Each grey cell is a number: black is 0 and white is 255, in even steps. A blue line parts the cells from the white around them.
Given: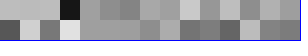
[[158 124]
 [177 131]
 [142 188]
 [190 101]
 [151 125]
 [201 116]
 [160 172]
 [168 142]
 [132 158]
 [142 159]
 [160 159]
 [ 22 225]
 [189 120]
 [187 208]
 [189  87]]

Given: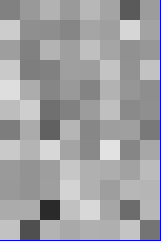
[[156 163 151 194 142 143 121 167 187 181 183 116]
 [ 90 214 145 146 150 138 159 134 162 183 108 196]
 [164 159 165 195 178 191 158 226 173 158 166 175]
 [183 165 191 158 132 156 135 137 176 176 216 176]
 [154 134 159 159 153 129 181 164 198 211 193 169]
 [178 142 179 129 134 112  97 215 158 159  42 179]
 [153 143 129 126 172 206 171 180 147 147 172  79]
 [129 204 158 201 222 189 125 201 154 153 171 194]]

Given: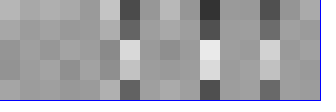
[[170 155 161 154 156]
 [149 160 154 158 158]
 [ 80 108 210 193 105]
 [153 158 155 161 160]
 [154 157 158 156 157]
 [ 51  80 234 218  79]
 [150 158 155 157 159]
 [184 168 143 154 170]
 [151 158 154 157 159]
 [ 75 100 217 194  98]
 [196 174 138 143 176]
 [154 155 157 162 155]
 [169 153 163 144 152]
 [175 162 151 163 159]
 [168 156 159 157 156]
 [182 167 149 147 165]]

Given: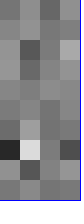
[[144 127 169 147 136 134 121  78 149 121]
 [103 120 123 132 140 116 115 124 130 117]
 [142 146  88 105 126 133 158 219  86 137]
 [117 134 148 150 134 123 108  40 145 120]]

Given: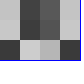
[[196 200  58]
 [ 88  83 182]
 [ 66  61 205]
 [195 200  58]]

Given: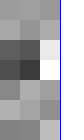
[[152 171 234 254 159 143 189]
 [159 149  86  59 174 164 134]
 [156 168  94  79 136 177 130]]

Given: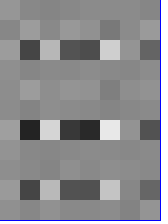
[[134 154 100 140 146 138  82 138 137 102 148]
 [139 139 148 135 142 136 147 136 140 135 131]
 [139 121 207 137 127 133 232 138 142 196 140]
 [139 145  77 140 146 137  41 139 137  81 137]
 [136 152  83 137 148 139  56 137 143  82 137]
 [133 137 183 138 142 142 213 135 133 185 145]
 [136 156  69 134 156 132  35 136 137  69 135]
 [150 135 156 143 141 140 159 147 142 154 144]]

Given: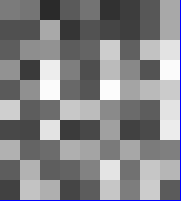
[[168 169 227 251 203 227 236 127 182  91]
 [ 87  88 194  83 186  93  74 123 198 204]
 [ 61  62  96 136 164 107  65 167 113 125]
 [ 49  69 205 187 252 138 160 122 228 198]
 [115  82 100  78  85 188  72 164 130  92]
 [ 90  53  92 126 104 200  59 175  99  69]
 [ 42 169 146 237 251 108 227 108  94 175]
 [117  80 142  58 144  93  70 100 178 195]
 [123  80  93 146  90 207  72 177  93  65]]
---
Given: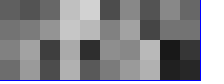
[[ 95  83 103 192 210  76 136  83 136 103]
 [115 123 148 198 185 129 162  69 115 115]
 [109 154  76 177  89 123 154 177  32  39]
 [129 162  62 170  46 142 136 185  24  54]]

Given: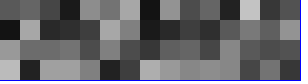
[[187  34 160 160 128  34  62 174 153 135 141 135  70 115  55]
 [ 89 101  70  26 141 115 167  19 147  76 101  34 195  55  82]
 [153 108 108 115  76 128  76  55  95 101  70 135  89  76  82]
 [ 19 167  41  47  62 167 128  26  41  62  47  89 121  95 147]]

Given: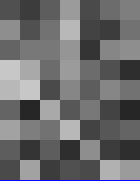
[[100  38 169  87 120  67  38]
 [ 93  52  93  46 142  60  46]
 [ 80  60  93 155  74 108 126]
 [142  80 114 184  67  60 114]
 [100 120 120 149  52 134 142]
 [162 126 114 184  67  87 100]
 [ 74 162  60  80  74 177 155]
 [199 169 108 155 108  80  46]
 [184 199  74 134  93 134 114]]

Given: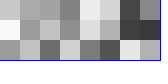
[[249 155 193 142 222 178  64  58]
 [201 170 163 130 236 214  70 136]
 [155 193 109 208 123  84 230 178]]

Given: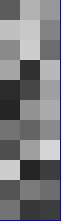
[[205  37  62]
 [165  49 184]
 [115  55  62]
 [ 43  70 159]
 [115 100 138]
 [ 84 123 108]
 [ 37 146 171]
 [ 78 159 213]
 [ 92 178 152]
 [192 199 131]
 [138 205 108]]

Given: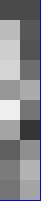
[[164  53]
 [ 74  74]
 [206  82]
 [187  88]
 [212 109]
 [238 116]
 [ 95 143]
 [116 164]
 [150 171]
 [123 179]]

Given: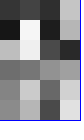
[[ 53  67  47 197]
 [110 118 146 160]
 [139 182  74 225]
 [132 203 104 209]
 [190 239  74  41]
 [ 22 246  29 182]]
